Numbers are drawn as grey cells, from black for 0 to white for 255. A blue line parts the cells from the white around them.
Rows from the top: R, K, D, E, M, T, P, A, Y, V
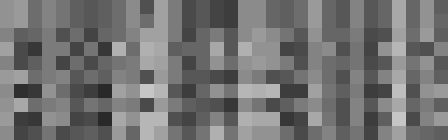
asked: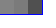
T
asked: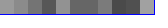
D

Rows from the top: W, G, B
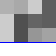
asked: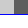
W
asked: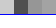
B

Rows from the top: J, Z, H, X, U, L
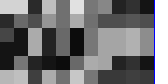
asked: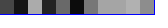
H
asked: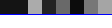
X

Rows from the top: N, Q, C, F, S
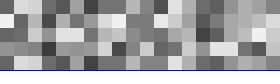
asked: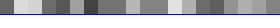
S
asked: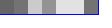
F
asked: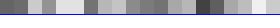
C
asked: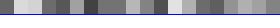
N
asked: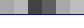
C

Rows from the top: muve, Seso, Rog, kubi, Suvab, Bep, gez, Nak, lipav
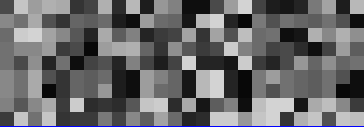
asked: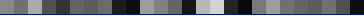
Bep
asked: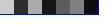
Nak
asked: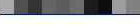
Bep
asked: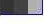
muve

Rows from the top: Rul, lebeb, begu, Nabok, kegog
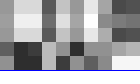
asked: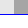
Rul
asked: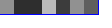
kegog
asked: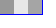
Rul

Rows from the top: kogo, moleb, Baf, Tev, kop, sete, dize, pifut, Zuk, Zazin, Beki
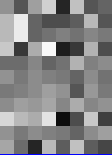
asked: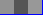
dize
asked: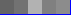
kop
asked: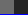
Beki
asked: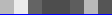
moleb
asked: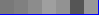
dize
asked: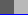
moleb

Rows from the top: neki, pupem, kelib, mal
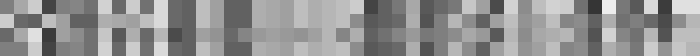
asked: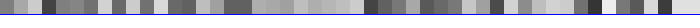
neki
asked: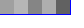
kelib
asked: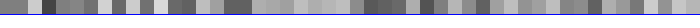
mal
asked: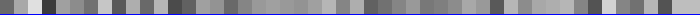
kelib

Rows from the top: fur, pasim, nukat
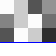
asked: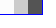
fur
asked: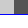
fur
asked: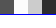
nukat
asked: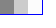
pasim
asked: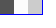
nukat

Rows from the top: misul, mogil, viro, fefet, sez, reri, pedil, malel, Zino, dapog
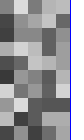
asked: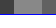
viro
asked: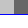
mogil
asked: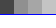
mogil
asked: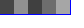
dapog

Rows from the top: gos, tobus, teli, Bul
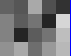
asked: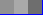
Bul
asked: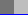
teli
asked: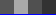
gos
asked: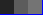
teli
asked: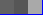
gos

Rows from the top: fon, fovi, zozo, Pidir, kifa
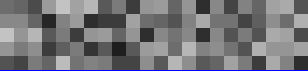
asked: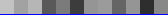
fon
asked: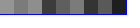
Pidir

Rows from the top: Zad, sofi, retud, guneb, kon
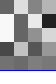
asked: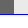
sofi
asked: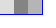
Zad
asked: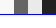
sofi

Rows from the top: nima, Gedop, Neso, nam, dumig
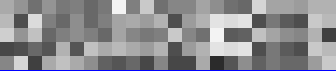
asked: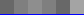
Neso
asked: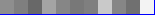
Neso

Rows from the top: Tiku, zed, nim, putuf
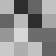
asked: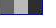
zed
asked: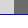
nim
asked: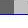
Tiku
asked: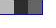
Tiku
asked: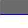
nim
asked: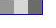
nim

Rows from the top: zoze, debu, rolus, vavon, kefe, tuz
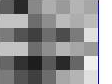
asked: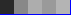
zoze
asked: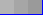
vavon
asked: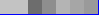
vavon

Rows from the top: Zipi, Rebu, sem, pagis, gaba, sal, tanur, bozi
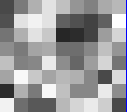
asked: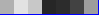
sem
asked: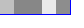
tanur
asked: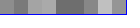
pagis
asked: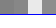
gaba
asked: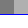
Zipi

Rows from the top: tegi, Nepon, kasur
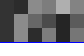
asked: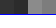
tegi
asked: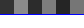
kasur
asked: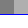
tegi
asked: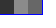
Nepon
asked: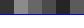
Nepon
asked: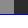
kasur

